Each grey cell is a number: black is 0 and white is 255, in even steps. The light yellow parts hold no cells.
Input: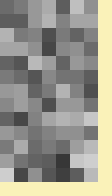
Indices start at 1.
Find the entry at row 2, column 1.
93
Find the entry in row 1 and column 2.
122
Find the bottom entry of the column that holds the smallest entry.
63
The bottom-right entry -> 185
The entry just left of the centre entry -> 99
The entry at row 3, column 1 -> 179
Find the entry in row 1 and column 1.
107
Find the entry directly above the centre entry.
136
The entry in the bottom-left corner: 206
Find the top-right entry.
144
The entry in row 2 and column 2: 93
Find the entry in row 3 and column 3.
130
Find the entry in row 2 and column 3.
152
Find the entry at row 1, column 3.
152
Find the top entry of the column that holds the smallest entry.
93

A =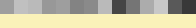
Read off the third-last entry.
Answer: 200
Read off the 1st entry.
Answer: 158
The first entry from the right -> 56
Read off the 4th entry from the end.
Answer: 172

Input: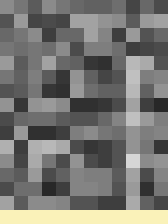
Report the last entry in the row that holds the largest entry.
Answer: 147
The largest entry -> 214
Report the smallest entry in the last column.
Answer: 40
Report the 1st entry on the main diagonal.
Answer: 139
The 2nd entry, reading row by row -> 118
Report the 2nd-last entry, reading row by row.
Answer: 97
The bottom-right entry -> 69
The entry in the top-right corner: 75
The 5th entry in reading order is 118
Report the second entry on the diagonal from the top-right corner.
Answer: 154
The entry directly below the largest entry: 162
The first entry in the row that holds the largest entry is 139
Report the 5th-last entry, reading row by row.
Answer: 62
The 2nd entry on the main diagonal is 154
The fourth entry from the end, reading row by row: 62
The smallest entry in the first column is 62
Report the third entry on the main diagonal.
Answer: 139
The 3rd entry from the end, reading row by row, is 170

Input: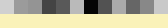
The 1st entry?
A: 208
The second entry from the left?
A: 155
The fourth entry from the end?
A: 170
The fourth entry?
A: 68

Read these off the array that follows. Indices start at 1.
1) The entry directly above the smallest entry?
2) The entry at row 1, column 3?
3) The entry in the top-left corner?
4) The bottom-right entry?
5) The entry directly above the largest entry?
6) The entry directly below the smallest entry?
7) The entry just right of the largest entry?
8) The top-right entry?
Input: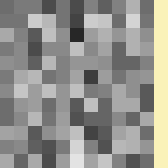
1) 67
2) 122
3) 109
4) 109
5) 212
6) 191
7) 163
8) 109
